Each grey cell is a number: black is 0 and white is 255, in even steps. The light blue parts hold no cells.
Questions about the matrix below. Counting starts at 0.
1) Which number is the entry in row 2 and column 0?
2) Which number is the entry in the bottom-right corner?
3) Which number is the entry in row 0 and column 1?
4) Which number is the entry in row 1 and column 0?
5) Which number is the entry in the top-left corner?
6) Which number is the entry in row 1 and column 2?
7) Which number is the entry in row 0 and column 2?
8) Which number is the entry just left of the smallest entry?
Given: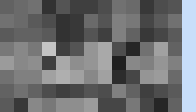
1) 90
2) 98
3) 106
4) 113
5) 98
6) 90
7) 113
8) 169

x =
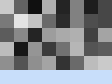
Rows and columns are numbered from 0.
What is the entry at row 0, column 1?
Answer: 98
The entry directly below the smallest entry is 195
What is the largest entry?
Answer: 228
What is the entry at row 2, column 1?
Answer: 137
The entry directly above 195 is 16
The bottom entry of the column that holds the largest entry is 84
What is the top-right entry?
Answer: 71
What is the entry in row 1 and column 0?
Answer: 121
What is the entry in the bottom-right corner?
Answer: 202
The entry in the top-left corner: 202
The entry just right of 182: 84
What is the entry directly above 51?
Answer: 114

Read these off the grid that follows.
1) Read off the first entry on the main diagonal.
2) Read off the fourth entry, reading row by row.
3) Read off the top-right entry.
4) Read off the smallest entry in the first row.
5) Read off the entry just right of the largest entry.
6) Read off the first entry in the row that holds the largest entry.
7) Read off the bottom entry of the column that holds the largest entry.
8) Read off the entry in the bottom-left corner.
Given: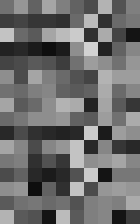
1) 113
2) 165
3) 127
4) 75
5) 34
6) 34
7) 127
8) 179

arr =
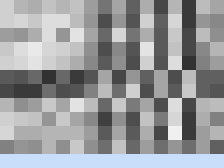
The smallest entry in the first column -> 71
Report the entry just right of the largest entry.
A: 58
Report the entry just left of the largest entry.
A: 71
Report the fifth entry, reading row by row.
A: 181
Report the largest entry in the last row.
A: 200
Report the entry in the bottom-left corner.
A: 129
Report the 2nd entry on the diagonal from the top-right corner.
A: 149
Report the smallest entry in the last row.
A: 96
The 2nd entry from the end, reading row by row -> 157
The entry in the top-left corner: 208
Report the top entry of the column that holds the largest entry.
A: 181
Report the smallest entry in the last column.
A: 84
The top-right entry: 165
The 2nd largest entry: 233
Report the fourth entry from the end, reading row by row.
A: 149
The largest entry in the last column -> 188
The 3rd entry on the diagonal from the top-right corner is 71
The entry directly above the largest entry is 214
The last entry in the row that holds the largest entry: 181
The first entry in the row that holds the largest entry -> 214
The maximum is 240

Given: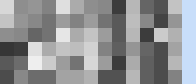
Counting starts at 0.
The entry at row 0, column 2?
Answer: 149
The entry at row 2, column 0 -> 142
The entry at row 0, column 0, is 215
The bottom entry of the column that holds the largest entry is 108
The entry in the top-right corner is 195
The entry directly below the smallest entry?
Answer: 89
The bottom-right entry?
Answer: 130
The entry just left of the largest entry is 108
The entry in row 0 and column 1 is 142
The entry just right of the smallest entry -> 60
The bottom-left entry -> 76
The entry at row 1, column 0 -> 195

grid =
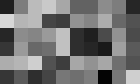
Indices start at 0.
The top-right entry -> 38
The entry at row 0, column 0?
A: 31
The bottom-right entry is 207
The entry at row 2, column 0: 38
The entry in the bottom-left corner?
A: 54
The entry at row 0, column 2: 187
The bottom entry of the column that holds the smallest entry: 4
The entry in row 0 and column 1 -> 125
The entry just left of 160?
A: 25
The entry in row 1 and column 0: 215
